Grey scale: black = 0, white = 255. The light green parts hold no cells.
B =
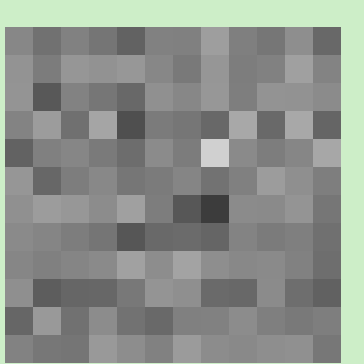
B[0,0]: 135
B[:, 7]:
[158, 150, 151, 104, 208, 114, 60, 101, 142, 106, 129, 140]
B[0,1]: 113
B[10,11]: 126
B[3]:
[131, 156, 112, 165, 79, 123, 118, 104, 168, 105, 168, 101]
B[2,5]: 144
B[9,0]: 143
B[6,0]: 144
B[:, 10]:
[142, 160, 146, 168, 134, 143, 148, 127, 129, 110, 121, 144]
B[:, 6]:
[128, 121, 135, 118, 124, 133, 87, 107, 163, 143, 128, 155]
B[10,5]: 105
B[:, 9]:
[118, 129, 147, 105, 125, 156, 138, 123, 138, 139, 127, 142]
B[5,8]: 128
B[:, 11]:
[104, 131, 139, 101, 167, 126, 118, 112, 110, 97, 126, 119]
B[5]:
[150, 103, 125, 136, 118, 123, 133, 114, 128, 156, 143, 126]
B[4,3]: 122
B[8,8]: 136
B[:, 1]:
[113, 124, 88, 156, 128, 103, 156, 133, 128, 93, 153, 119]
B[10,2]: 113
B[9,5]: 148
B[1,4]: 151
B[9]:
[143, 93, 102, 103, 120, 148, 143, 106, 104, 139, 110, 97]
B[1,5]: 135
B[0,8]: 127
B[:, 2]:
[129, 150, 130, 112, 134, 125, 151, 125, 133, 102, 113, 117]

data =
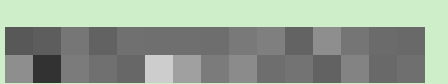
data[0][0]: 88
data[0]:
[88, 93, 118, 98, 112, 111, 111, 110, 121, 127, 99, 142, 117, 107, 105]
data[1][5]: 205
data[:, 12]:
[117, 131]
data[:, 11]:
[142, 98]
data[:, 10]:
[99, 115]
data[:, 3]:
[98, 112]
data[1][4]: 103

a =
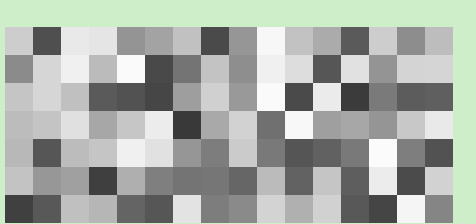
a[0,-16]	205
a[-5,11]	235
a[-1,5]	86
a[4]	[184, 86, 188, 197, 240, 225, 150, 125, 203, 121, 85, 97, 121, 251, 126, 82]
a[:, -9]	[74, 195, 208, 169, 125, 118, 125]
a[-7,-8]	150
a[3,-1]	233
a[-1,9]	211
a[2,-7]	250
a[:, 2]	[233, 240, 192, 224, 188, 160, 192]
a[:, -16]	[205, 139, 197, 188, 184, 195, 64]
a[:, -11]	[163, 73, 70, 236, 225, 127, 86]
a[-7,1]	79
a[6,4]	100
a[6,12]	88
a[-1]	[64, 88, 192, 182, 100, 86, 227, 125, 138, 211, 176, 209, 88, 69, 245, 133]
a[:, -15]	[79, 214, 214, 196, 86, 151, 88]
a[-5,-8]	153
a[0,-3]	205
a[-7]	[205, 79, 233, 229, 148, 163, 193, 74, 150, 247, 194, 171, 90, 205, 141, 189]
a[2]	[197, 214, 192, 90, 82, 70, 158, 208, 153, 250, 74, 235, 59, 122, 92, 95]
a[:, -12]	[148, 250, 82, 198, 240, 175, 100]

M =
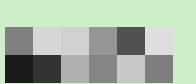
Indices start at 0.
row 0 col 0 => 128
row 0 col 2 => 209
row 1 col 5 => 126
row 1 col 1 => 51

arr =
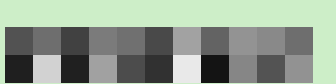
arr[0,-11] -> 82
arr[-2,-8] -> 123
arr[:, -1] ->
[110, 146]
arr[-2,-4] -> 99
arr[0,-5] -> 162
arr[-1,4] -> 76
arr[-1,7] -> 20

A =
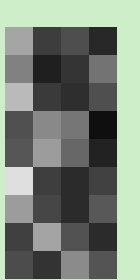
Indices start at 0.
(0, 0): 165
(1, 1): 31
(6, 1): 70
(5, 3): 65
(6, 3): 88
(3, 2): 118
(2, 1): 58
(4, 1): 156
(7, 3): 43
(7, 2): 82
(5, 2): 43

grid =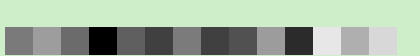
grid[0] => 122
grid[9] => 156
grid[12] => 175
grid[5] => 64
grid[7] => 64

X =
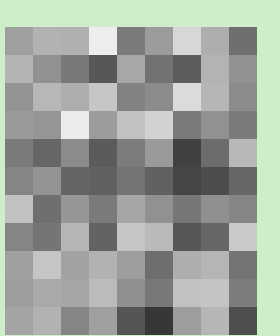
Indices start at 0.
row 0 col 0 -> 159
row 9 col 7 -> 196
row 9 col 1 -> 169
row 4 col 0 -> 123
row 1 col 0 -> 180
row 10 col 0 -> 164
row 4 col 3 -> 91
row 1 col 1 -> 145
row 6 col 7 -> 144
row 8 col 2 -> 162
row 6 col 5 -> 145
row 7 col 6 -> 86
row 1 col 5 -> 114
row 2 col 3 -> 198
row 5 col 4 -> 116
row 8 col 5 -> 110
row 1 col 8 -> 145
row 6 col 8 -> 133
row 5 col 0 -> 133
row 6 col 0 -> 193
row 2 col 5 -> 140
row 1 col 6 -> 92
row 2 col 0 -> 147
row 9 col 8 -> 124
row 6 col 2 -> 150
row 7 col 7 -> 103
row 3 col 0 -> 154
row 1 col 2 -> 121

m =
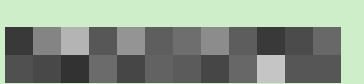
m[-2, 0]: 57
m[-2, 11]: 104
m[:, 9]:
[57, 197]
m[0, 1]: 132
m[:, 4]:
[148, 70]
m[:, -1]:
[104, 86]
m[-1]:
[80, 72, 50, 107, 70, 98, 91, 70, 103, 197, 86, 86]

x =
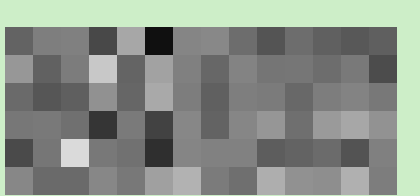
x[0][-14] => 99
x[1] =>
[151, 97, 124, 200, 100, 162, 128, 103, 131, 117, 118, 109, 121, 76]
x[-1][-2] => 176
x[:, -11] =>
[72, 200, 145, 53, 120, 135]
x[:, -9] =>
[16, 162, 169, 66, 47, 160]
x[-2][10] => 99
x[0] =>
[99, 126, 128, 72, 167, 16, 133, 136, 109, 84, 109, 96, 88, 95]
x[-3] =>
[119, 121, 112, 53, 122, 66, 135, 99, 134, 150, 111, 154, 167, 146]
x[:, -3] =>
[96, 109, 125, 154, 107, 142]
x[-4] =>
[106, 86, 95, 145, 102, 169, 125, 96, 126, 123, 104, 125, 131, 120]
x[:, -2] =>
[88, 121, 131, 167, 83, 176]
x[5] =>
[135, 106, 106, 135, 120, 160, 178, 123, 111, 174, 145, 142, 176, 125]
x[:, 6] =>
[133, 128, 125, 135, 133, 178]

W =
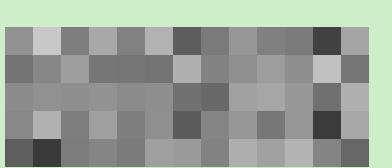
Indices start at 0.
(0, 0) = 146
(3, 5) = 143
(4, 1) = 58
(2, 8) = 161
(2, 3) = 146
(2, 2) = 142
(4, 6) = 154
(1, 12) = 117
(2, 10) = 151
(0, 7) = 122
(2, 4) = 139
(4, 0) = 94
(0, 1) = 200
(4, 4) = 123
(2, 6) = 113
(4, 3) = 133
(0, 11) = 65
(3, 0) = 136
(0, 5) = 178
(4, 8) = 174
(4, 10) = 179
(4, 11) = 132
